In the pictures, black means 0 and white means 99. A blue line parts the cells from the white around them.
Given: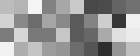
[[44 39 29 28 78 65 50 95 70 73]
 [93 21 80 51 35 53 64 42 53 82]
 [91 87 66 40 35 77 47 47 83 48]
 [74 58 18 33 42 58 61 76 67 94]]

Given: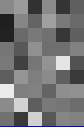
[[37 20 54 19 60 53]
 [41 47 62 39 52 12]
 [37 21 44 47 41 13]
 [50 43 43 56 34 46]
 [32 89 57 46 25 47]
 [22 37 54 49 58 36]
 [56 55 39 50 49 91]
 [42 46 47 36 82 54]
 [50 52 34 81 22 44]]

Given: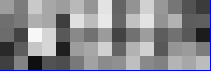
[[23 32 46 59 81 57 39 88 58 72 61 65 78 48 61]
 [37 36 69 57 88 75 40 90 73 87 24 65 68 47 43]
 [11 34 44 36 61 44 26 60 44 53 34 83 96 26 42]
 [48 60 58 34 81 69 39 81 65 61 12 83 77 36 16]
 [73 65 70 50 53 74 56 54 63 47 30 32  6 51 25]]

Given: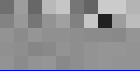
[[70 79 79 39 46 77 72 40 61 43]
 [73 61 13 77 50 62 57 46 59 51]
 [58 53 54 54 55 56 56 58 54 57]
 [57 58 58 57 55 57 53 52 55 56]
 [57 57 58 57 55 53 58 57 54 57]]

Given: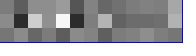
[[65 49 50 48 44 40 51 33 60 55 55 36 48]
 [69 43 42 42 38 70 49 17 96 56 80 17 54]
 [46 49 55 50 48 37 51 54 36 48 40 54 46]]

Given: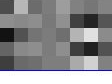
[[51 46 50 61 48 42 71 30]
 [33 14 25 56 47 55 53 55]
 [54 87 70 43 48 45 32  7]
 [32 13 24 55 48 55 53 39]
 [50 81 66 49 49 43 41 24]]

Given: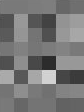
[[43 40 49 48 47 47]
 [61 57 26 33 59 32]
 [65 59 31 45 58 35]
 [47 51 48 46 50 46]
 [59 59 17 28 55 31]
 [23 27 81 65 34 66]
 [52 51 44 47 55 45]
 [39 38 45 45 40 47]]
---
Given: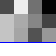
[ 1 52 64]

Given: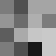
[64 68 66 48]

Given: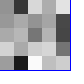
[88 64 46 66 61]

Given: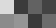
[26 22]

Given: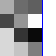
[37 58 84]

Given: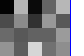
[71 59 38 36]
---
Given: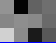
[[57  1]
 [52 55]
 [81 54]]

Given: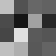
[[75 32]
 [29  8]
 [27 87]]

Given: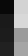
[[ 3 82]
 [10 84]
 [11 60]]

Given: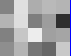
[[51 87]
 [70 86]
 [50 77]]

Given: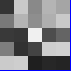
[[20 78]
 [47 70]
 [22 21]]

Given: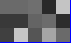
[[41 41]
 [22 22]
 [25 77]]
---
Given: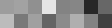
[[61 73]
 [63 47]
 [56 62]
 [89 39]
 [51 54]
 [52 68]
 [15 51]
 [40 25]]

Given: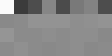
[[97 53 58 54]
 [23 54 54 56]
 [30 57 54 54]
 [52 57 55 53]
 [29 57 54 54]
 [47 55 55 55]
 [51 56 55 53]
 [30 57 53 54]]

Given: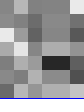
[[52 54 91 66 49 53 41]
 [71 50 60 89 68 49 71]
 [50 42 38 52 60 69 58]
 [51 53 52 67 15 54 68]
 [51 53 52 67 15 54 68]
 [91 44 34 57 37 31 76]]

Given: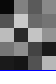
[[ 3 32 73 46 10]
 [50 78 16 55  8]
 [35 41 76 26 32]
 [53 45 57 10 71]]

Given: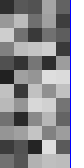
[[18 59 80 50 31 13 75 72 44 58 23 44]
 [34 73 44 73 20 62 22 58 16 62 32 33]
 [32 43 22 76 46 58 75 84 53 76 14 69]
 [64 62 44 80 18 86 56 81 71 50 86 74]
 [38 24 36 22 61 85 75 45 39 61 35 73]]

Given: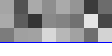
[[64 66 48]
 [32 36 62]
 [66 20 63]
 [55 53 84]
 [66 51 71]
 [58 44 63]
 [23 89 43]
 [42 27 82]]
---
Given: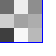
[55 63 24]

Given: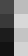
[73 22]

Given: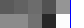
[58 15]

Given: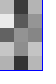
[70 35 38]

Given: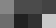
[26 19]

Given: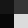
[21  3]

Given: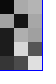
[70  8 11]
